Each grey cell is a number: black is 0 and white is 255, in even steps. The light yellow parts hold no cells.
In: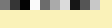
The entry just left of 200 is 85
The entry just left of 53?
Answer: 119

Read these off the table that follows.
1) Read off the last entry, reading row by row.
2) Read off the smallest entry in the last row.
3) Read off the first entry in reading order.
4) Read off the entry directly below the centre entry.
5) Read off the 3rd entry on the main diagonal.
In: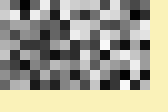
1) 186
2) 14
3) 186
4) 44
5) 165

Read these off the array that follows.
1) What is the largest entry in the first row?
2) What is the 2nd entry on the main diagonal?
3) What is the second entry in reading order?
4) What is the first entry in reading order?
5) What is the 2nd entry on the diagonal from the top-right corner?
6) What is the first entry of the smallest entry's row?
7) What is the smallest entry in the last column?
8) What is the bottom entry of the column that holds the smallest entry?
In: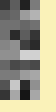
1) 123
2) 103
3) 93
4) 53
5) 156
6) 53
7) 42
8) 21
